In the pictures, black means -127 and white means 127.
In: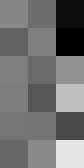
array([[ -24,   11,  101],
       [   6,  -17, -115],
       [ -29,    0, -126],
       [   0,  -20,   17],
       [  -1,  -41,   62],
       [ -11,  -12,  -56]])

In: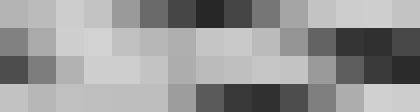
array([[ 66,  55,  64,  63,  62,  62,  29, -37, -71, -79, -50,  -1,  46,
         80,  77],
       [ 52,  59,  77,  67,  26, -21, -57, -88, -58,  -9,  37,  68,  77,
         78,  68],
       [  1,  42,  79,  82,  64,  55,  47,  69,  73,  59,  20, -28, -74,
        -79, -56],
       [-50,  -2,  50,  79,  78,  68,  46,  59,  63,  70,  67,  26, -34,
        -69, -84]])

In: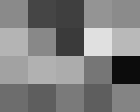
array([[ -18,  -33,   -5,  -33,    4],
       [  10,  -58,  -64,   20,   11],
       [  52,    8,  -69,   96,   57],
       [  34,   49,   44,   -9, -115]])

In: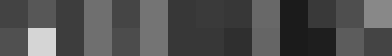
array([[ -47,   85,  -66,  -16,  -51,  -11,  -72,  -72,  -80,  -26, -100,
         -97,  -35,  -59],
       [ -60,  -40,  -66,  -16,  -58,  -11,  -72,  -69,  -72,  -23, -100,
         -70,  -49,    8]])

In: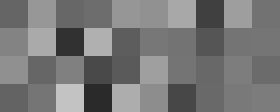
array([[-28, -10,  67, -85,  45,  13, -56, -22,  -6,  -3],
       [-26,  23, -24, -18,  22,  17,  40, -63,  30, -13],
       [  3,  42, -78,  48, -34,  -8, -12, -42, -11, -10],
       [ 16, -25,   0, -54, -37,  31, -11, -23,  -2, -20]])

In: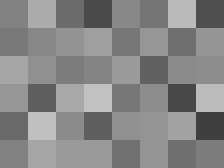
array([[  1,  38,  26,  26, -14,  20, -16,  -2],
       [  2,  44, -19, -53,   8, -10,  58, -48],
       [ -7,   7,  19,  31,  -8,  22, -16,  21],
       [ 38,  16,  -2,   4,  26, -30,  11,  13],
       [ 22, -32,  41,  65,  -8,  13, -56,  60],
       [-22,  64,  11, -32,  16,  20,  34, -64]])
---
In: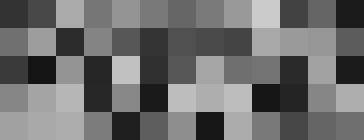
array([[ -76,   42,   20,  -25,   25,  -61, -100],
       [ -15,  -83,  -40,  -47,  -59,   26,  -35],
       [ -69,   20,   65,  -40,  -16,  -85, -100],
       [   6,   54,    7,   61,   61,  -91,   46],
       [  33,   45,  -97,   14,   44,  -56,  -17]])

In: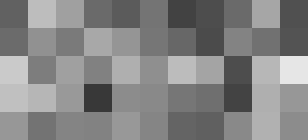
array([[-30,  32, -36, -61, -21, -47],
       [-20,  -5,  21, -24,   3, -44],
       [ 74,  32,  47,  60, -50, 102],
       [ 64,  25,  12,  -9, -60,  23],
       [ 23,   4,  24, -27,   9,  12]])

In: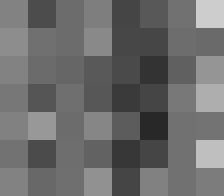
array([[  2, -19, -58, -14],
       [ 13, -19, -56, -18],
       [  2, -25, -53, -31],
       [ -8, -16, -69,  -7],
       [  1, -19, -35, -14],
       [-13, -17, -72, -14],
       [  2, -16, -58, -14]])

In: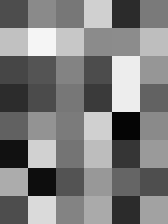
array([[ -50,   -8,  -84],
       [  65,   71,   12],
       [ -57,    3,  109],
       [ -83,   -8,  109],
       [ -30,   -4, -122],
       [-110,  -11,  -74],
       [  44,  -44,  -26],
       [ -50,    3,  -84]])

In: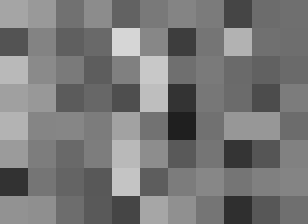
array([[ 37, -14, -29,   4, -58, -16],
       [-44, -32,  86, -66,  50, -17],
       [ 57,  -5,   0, -16, -21, -21],
       [ 32, -36, -49, -76, -20,  -3],
       [ 51,   6,  34, -96,  23, -19],
       [ 27, -22,  57, -38, -75,   1],
       [-77, -27,  68,  -3, -10,   4],
       [ 18, -18, -58,  16, -80, -16]])

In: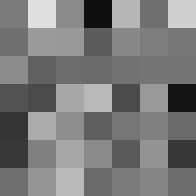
array([[  -4,   10,   55,   78],
       [ -15,   24,    7,   -8],
       [  13,  -19,  -13,  -10],
       [ -44,   39,  -52, -108],
       [ -74,   14,   -9,  -21],
       [ -70,   38,  -36,  -73],
       [ -15,   56,   -4,  -18]])

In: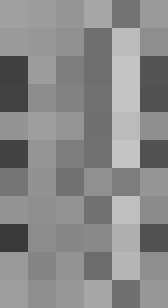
array([[ 32,  22, -12],
       [ 26,  16,  60],
       [-63,  -1,  69],
       [-61,   2,  68],
       [ 20,  21,  59],
       [-60,  -2,  68],
       [-10, -14,  -2],
       [ 19,  19,  63],
       [-70,   7,  46],
       [ 26,  19,  54],
       [ 29,  24, -15]])
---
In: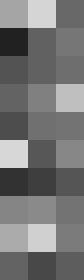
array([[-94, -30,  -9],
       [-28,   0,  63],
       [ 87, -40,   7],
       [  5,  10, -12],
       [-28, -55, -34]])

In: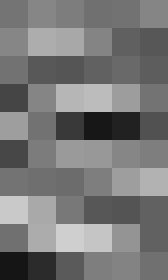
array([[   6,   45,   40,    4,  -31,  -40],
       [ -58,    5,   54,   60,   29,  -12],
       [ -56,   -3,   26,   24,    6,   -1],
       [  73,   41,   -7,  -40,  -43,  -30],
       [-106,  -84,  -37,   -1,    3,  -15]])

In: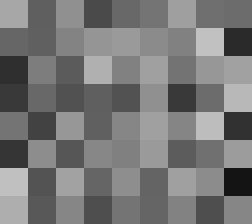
array([[-25, -31,   3,  21,  26,  11,   1,  65, -85],
       [-70, -23, -46, -32, -45,  16, -70, -19,  56],
       [-74,  13, -41,   7,   0,  26, -35, -15,  28],
       [ 46, -39,   6, -49, -11, -26,   2, -49,   6]])

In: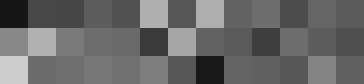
array([[  8,  48,  -5, -18, -21, -69,  38, -29, -37, -65, -18, -34, -48]])

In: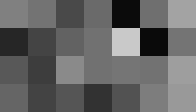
array([[ -89,  -59,  -29,  -14,   73, -117,  -11],
       [ -26,  -60,  -42,  -77,  -45,   -2,   25]])

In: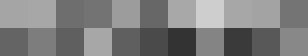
array([[-27,  -2, -32,  39, -32, -53, -76,   4, -69, -39,   8]])

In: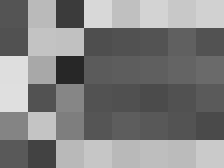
array([[-46,  67,  65, -49, -46, -44, -31, -45],
       [ 95, -45,   6, -45, -47, -52, -46, -37],
       [-38, -61,  57,  70,  57,  62,  59,  74]])
